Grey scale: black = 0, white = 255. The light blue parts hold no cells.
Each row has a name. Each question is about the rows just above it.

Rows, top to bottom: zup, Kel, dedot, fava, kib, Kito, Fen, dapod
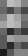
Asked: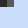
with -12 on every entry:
[30 77]
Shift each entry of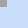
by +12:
[175]

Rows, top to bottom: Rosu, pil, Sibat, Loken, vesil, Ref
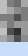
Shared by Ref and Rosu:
[167]
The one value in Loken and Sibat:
[125]
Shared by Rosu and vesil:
[191]
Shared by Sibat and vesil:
[80]
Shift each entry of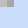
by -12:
[179 155]
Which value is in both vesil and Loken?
[153]
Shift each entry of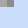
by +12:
[179 151]

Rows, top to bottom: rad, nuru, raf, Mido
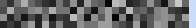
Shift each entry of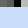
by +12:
[114 102  18 198]
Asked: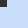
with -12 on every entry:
[38]

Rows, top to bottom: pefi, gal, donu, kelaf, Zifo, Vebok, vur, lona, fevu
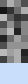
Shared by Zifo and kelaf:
[134]
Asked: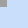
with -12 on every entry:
[148]
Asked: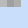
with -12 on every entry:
[174 148 162]
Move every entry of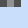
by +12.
[ 92 158  92]
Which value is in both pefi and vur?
[80]
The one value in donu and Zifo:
[186]

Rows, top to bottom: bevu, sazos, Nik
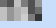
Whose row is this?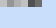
sazos
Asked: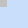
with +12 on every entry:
[205]
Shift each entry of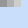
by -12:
[138 165 193]

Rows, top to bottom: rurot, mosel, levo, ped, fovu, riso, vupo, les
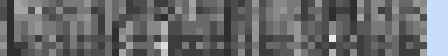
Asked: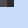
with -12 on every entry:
[65 34]
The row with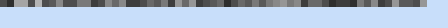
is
mosel
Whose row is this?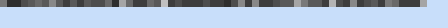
les

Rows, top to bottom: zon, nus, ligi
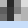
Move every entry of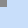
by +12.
[150]
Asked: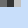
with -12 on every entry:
[ 97  40 181]
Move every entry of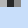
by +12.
[193  52 150]
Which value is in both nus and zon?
[181]
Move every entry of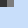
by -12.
[ 40 113]
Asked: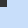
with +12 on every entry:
[64]

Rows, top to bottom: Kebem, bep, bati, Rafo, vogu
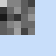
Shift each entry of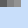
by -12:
[ 81 119 135]
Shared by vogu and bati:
[105]
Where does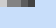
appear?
Kebem
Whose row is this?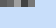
vogu

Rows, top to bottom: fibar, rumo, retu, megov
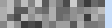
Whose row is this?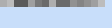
rumo
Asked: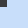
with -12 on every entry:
[48]
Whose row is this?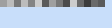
fibar
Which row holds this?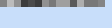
megov

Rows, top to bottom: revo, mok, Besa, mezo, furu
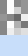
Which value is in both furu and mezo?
[135]
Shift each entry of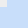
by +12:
[250]
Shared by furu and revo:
[135]

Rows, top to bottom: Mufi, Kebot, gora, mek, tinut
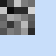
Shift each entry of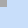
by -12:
[157]
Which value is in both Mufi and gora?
[125]

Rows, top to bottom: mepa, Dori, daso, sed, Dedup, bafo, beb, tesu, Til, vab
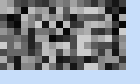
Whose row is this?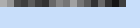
mepa
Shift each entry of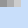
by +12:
[161 186 216]
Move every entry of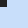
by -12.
[22]
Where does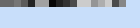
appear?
bafo
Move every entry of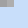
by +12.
[173 186]

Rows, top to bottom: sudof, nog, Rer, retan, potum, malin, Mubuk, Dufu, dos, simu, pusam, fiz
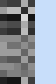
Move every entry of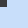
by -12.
[48]
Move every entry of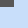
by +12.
[99 99]

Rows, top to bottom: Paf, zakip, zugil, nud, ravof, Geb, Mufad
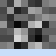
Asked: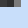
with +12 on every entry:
[ 71  59 135]
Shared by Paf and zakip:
[59]
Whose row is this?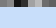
Mufad

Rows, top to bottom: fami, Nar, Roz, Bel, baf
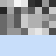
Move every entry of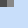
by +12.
[ 89 148]
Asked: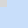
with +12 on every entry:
[227]
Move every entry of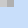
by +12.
[214 188]

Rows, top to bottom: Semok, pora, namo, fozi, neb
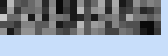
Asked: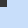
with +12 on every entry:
[66]
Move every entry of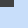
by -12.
[54 54]

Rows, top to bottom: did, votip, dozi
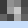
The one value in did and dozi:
[71]
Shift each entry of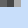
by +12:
[111  83 182]

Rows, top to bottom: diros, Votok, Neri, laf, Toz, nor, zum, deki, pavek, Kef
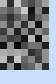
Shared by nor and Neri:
[103]
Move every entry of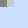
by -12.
[119 189]
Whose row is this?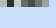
diros
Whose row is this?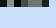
zum

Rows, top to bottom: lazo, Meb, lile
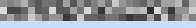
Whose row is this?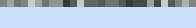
lile
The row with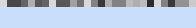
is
Meb
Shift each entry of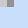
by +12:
[214 158]
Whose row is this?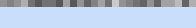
lazo

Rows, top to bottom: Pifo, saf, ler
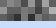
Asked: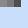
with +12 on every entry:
[148 133  90]
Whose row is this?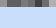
saf
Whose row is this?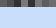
ler
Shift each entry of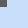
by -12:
[82]
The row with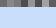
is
Pifo

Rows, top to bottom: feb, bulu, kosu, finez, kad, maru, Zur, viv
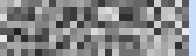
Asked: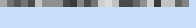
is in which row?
bulu
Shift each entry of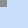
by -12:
[131]

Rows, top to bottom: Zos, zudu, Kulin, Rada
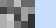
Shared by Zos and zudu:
[104]
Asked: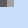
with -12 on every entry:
[ 80 150]
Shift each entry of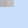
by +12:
[188 201]
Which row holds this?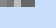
Zos

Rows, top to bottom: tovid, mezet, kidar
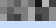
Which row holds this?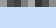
kidar
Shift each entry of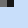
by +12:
[123  35]
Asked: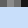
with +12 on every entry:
[108 152 123  35]
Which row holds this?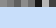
tovid

